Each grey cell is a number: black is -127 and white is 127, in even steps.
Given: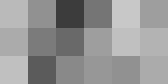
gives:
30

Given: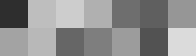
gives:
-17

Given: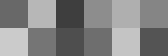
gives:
13

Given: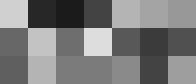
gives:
-39

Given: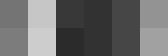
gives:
-77

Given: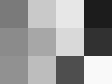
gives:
39

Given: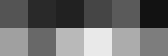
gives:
-58
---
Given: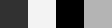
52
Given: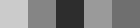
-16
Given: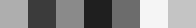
68
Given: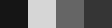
-74
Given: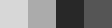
-42
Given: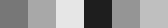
63
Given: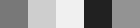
19
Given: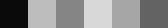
-28
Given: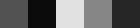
-89
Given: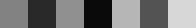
87
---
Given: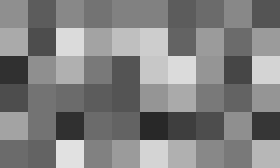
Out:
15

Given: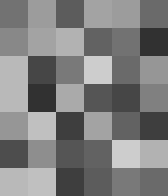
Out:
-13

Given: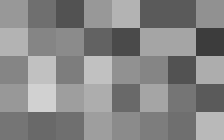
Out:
24

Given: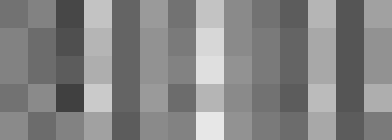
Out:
-13

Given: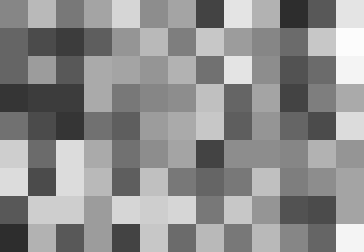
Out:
6

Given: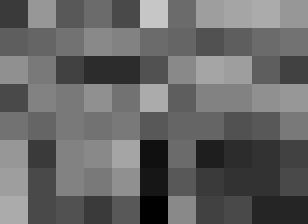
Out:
-69

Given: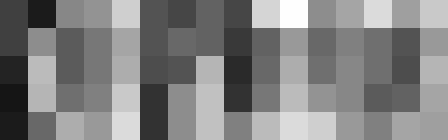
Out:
-63
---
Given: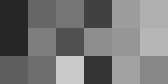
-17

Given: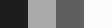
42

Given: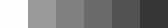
25

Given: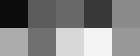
-15

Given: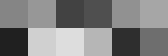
80

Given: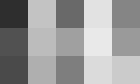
47
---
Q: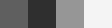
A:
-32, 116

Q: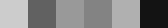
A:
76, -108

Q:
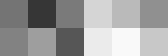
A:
-11, 72

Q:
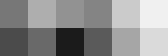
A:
-8, 90

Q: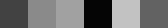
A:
-61, -29

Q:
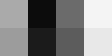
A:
42, 104

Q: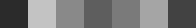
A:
-84, -61

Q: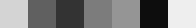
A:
84, 110
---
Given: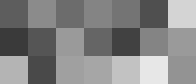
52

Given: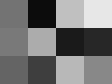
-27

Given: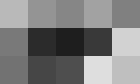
-13

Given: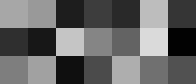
-1

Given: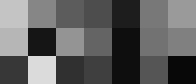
-72

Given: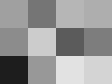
-98

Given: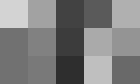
-14

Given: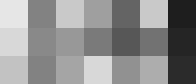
66
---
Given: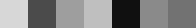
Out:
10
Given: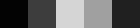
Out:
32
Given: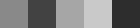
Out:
73
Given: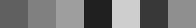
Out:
-71
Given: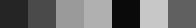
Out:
71
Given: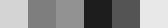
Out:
-43
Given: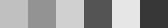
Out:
102
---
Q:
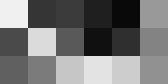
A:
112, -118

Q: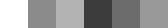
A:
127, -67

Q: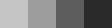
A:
69, -85

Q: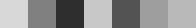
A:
88, -81

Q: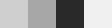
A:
112, -86

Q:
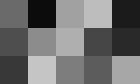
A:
69, -115
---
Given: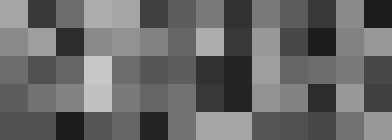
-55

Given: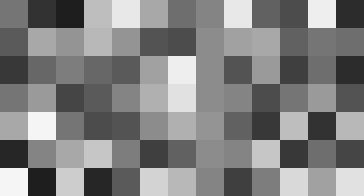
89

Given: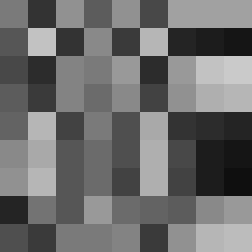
17

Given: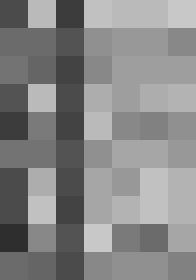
16

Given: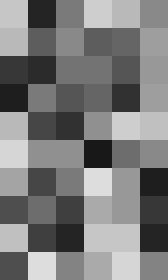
42
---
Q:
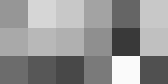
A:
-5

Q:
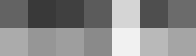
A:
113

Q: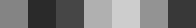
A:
77

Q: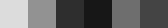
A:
-104

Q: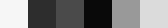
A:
-118

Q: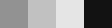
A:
65

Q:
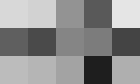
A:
35
